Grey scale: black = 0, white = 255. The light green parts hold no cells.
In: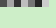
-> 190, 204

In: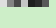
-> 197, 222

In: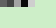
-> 163, 206

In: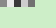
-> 57, 234

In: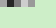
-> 125, 205

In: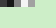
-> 130, 244

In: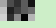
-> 63, 209

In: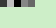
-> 1, 192

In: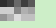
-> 133, 219
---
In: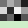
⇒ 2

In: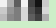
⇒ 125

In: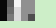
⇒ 218

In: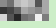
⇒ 39

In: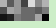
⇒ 122

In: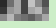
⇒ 124
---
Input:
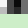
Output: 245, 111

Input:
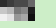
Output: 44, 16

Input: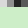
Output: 217, 89

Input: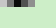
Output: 198, 143

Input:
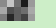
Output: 138, 154

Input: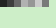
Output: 34, 121

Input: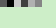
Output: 91, 133

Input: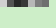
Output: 208, 111
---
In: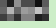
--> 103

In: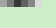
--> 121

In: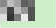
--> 54

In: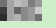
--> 165

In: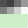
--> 166

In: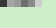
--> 165

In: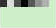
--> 219

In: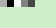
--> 5
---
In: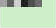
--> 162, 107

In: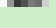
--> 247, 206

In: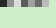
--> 40, 187

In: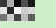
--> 53, 93

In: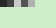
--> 40, 177

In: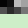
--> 4, 117

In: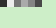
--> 46, 72
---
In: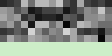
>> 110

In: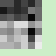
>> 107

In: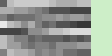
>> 68

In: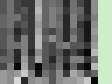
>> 140

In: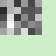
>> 99
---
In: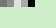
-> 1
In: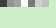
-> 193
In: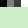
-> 254
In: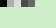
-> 105
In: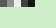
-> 21
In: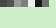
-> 111
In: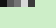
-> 58
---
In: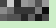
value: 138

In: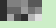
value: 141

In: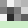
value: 243

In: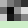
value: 120

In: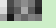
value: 141

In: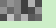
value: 64

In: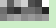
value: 79

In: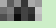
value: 54
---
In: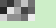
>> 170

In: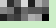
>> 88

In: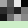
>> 69

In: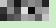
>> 10

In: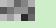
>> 146

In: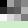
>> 81

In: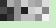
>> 205
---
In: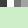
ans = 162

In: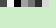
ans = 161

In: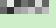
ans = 113

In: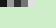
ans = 116

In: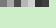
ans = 182

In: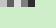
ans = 127

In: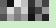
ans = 193
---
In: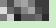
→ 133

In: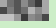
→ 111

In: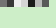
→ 212

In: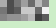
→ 201

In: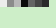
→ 10

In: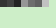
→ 150

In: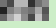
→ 128
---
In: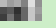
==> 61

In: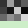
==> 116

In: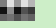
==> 82

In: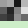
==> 144

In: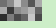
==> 74

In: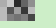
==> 114

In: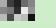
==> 202

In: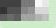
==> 94

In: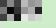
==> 22

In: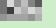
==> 163
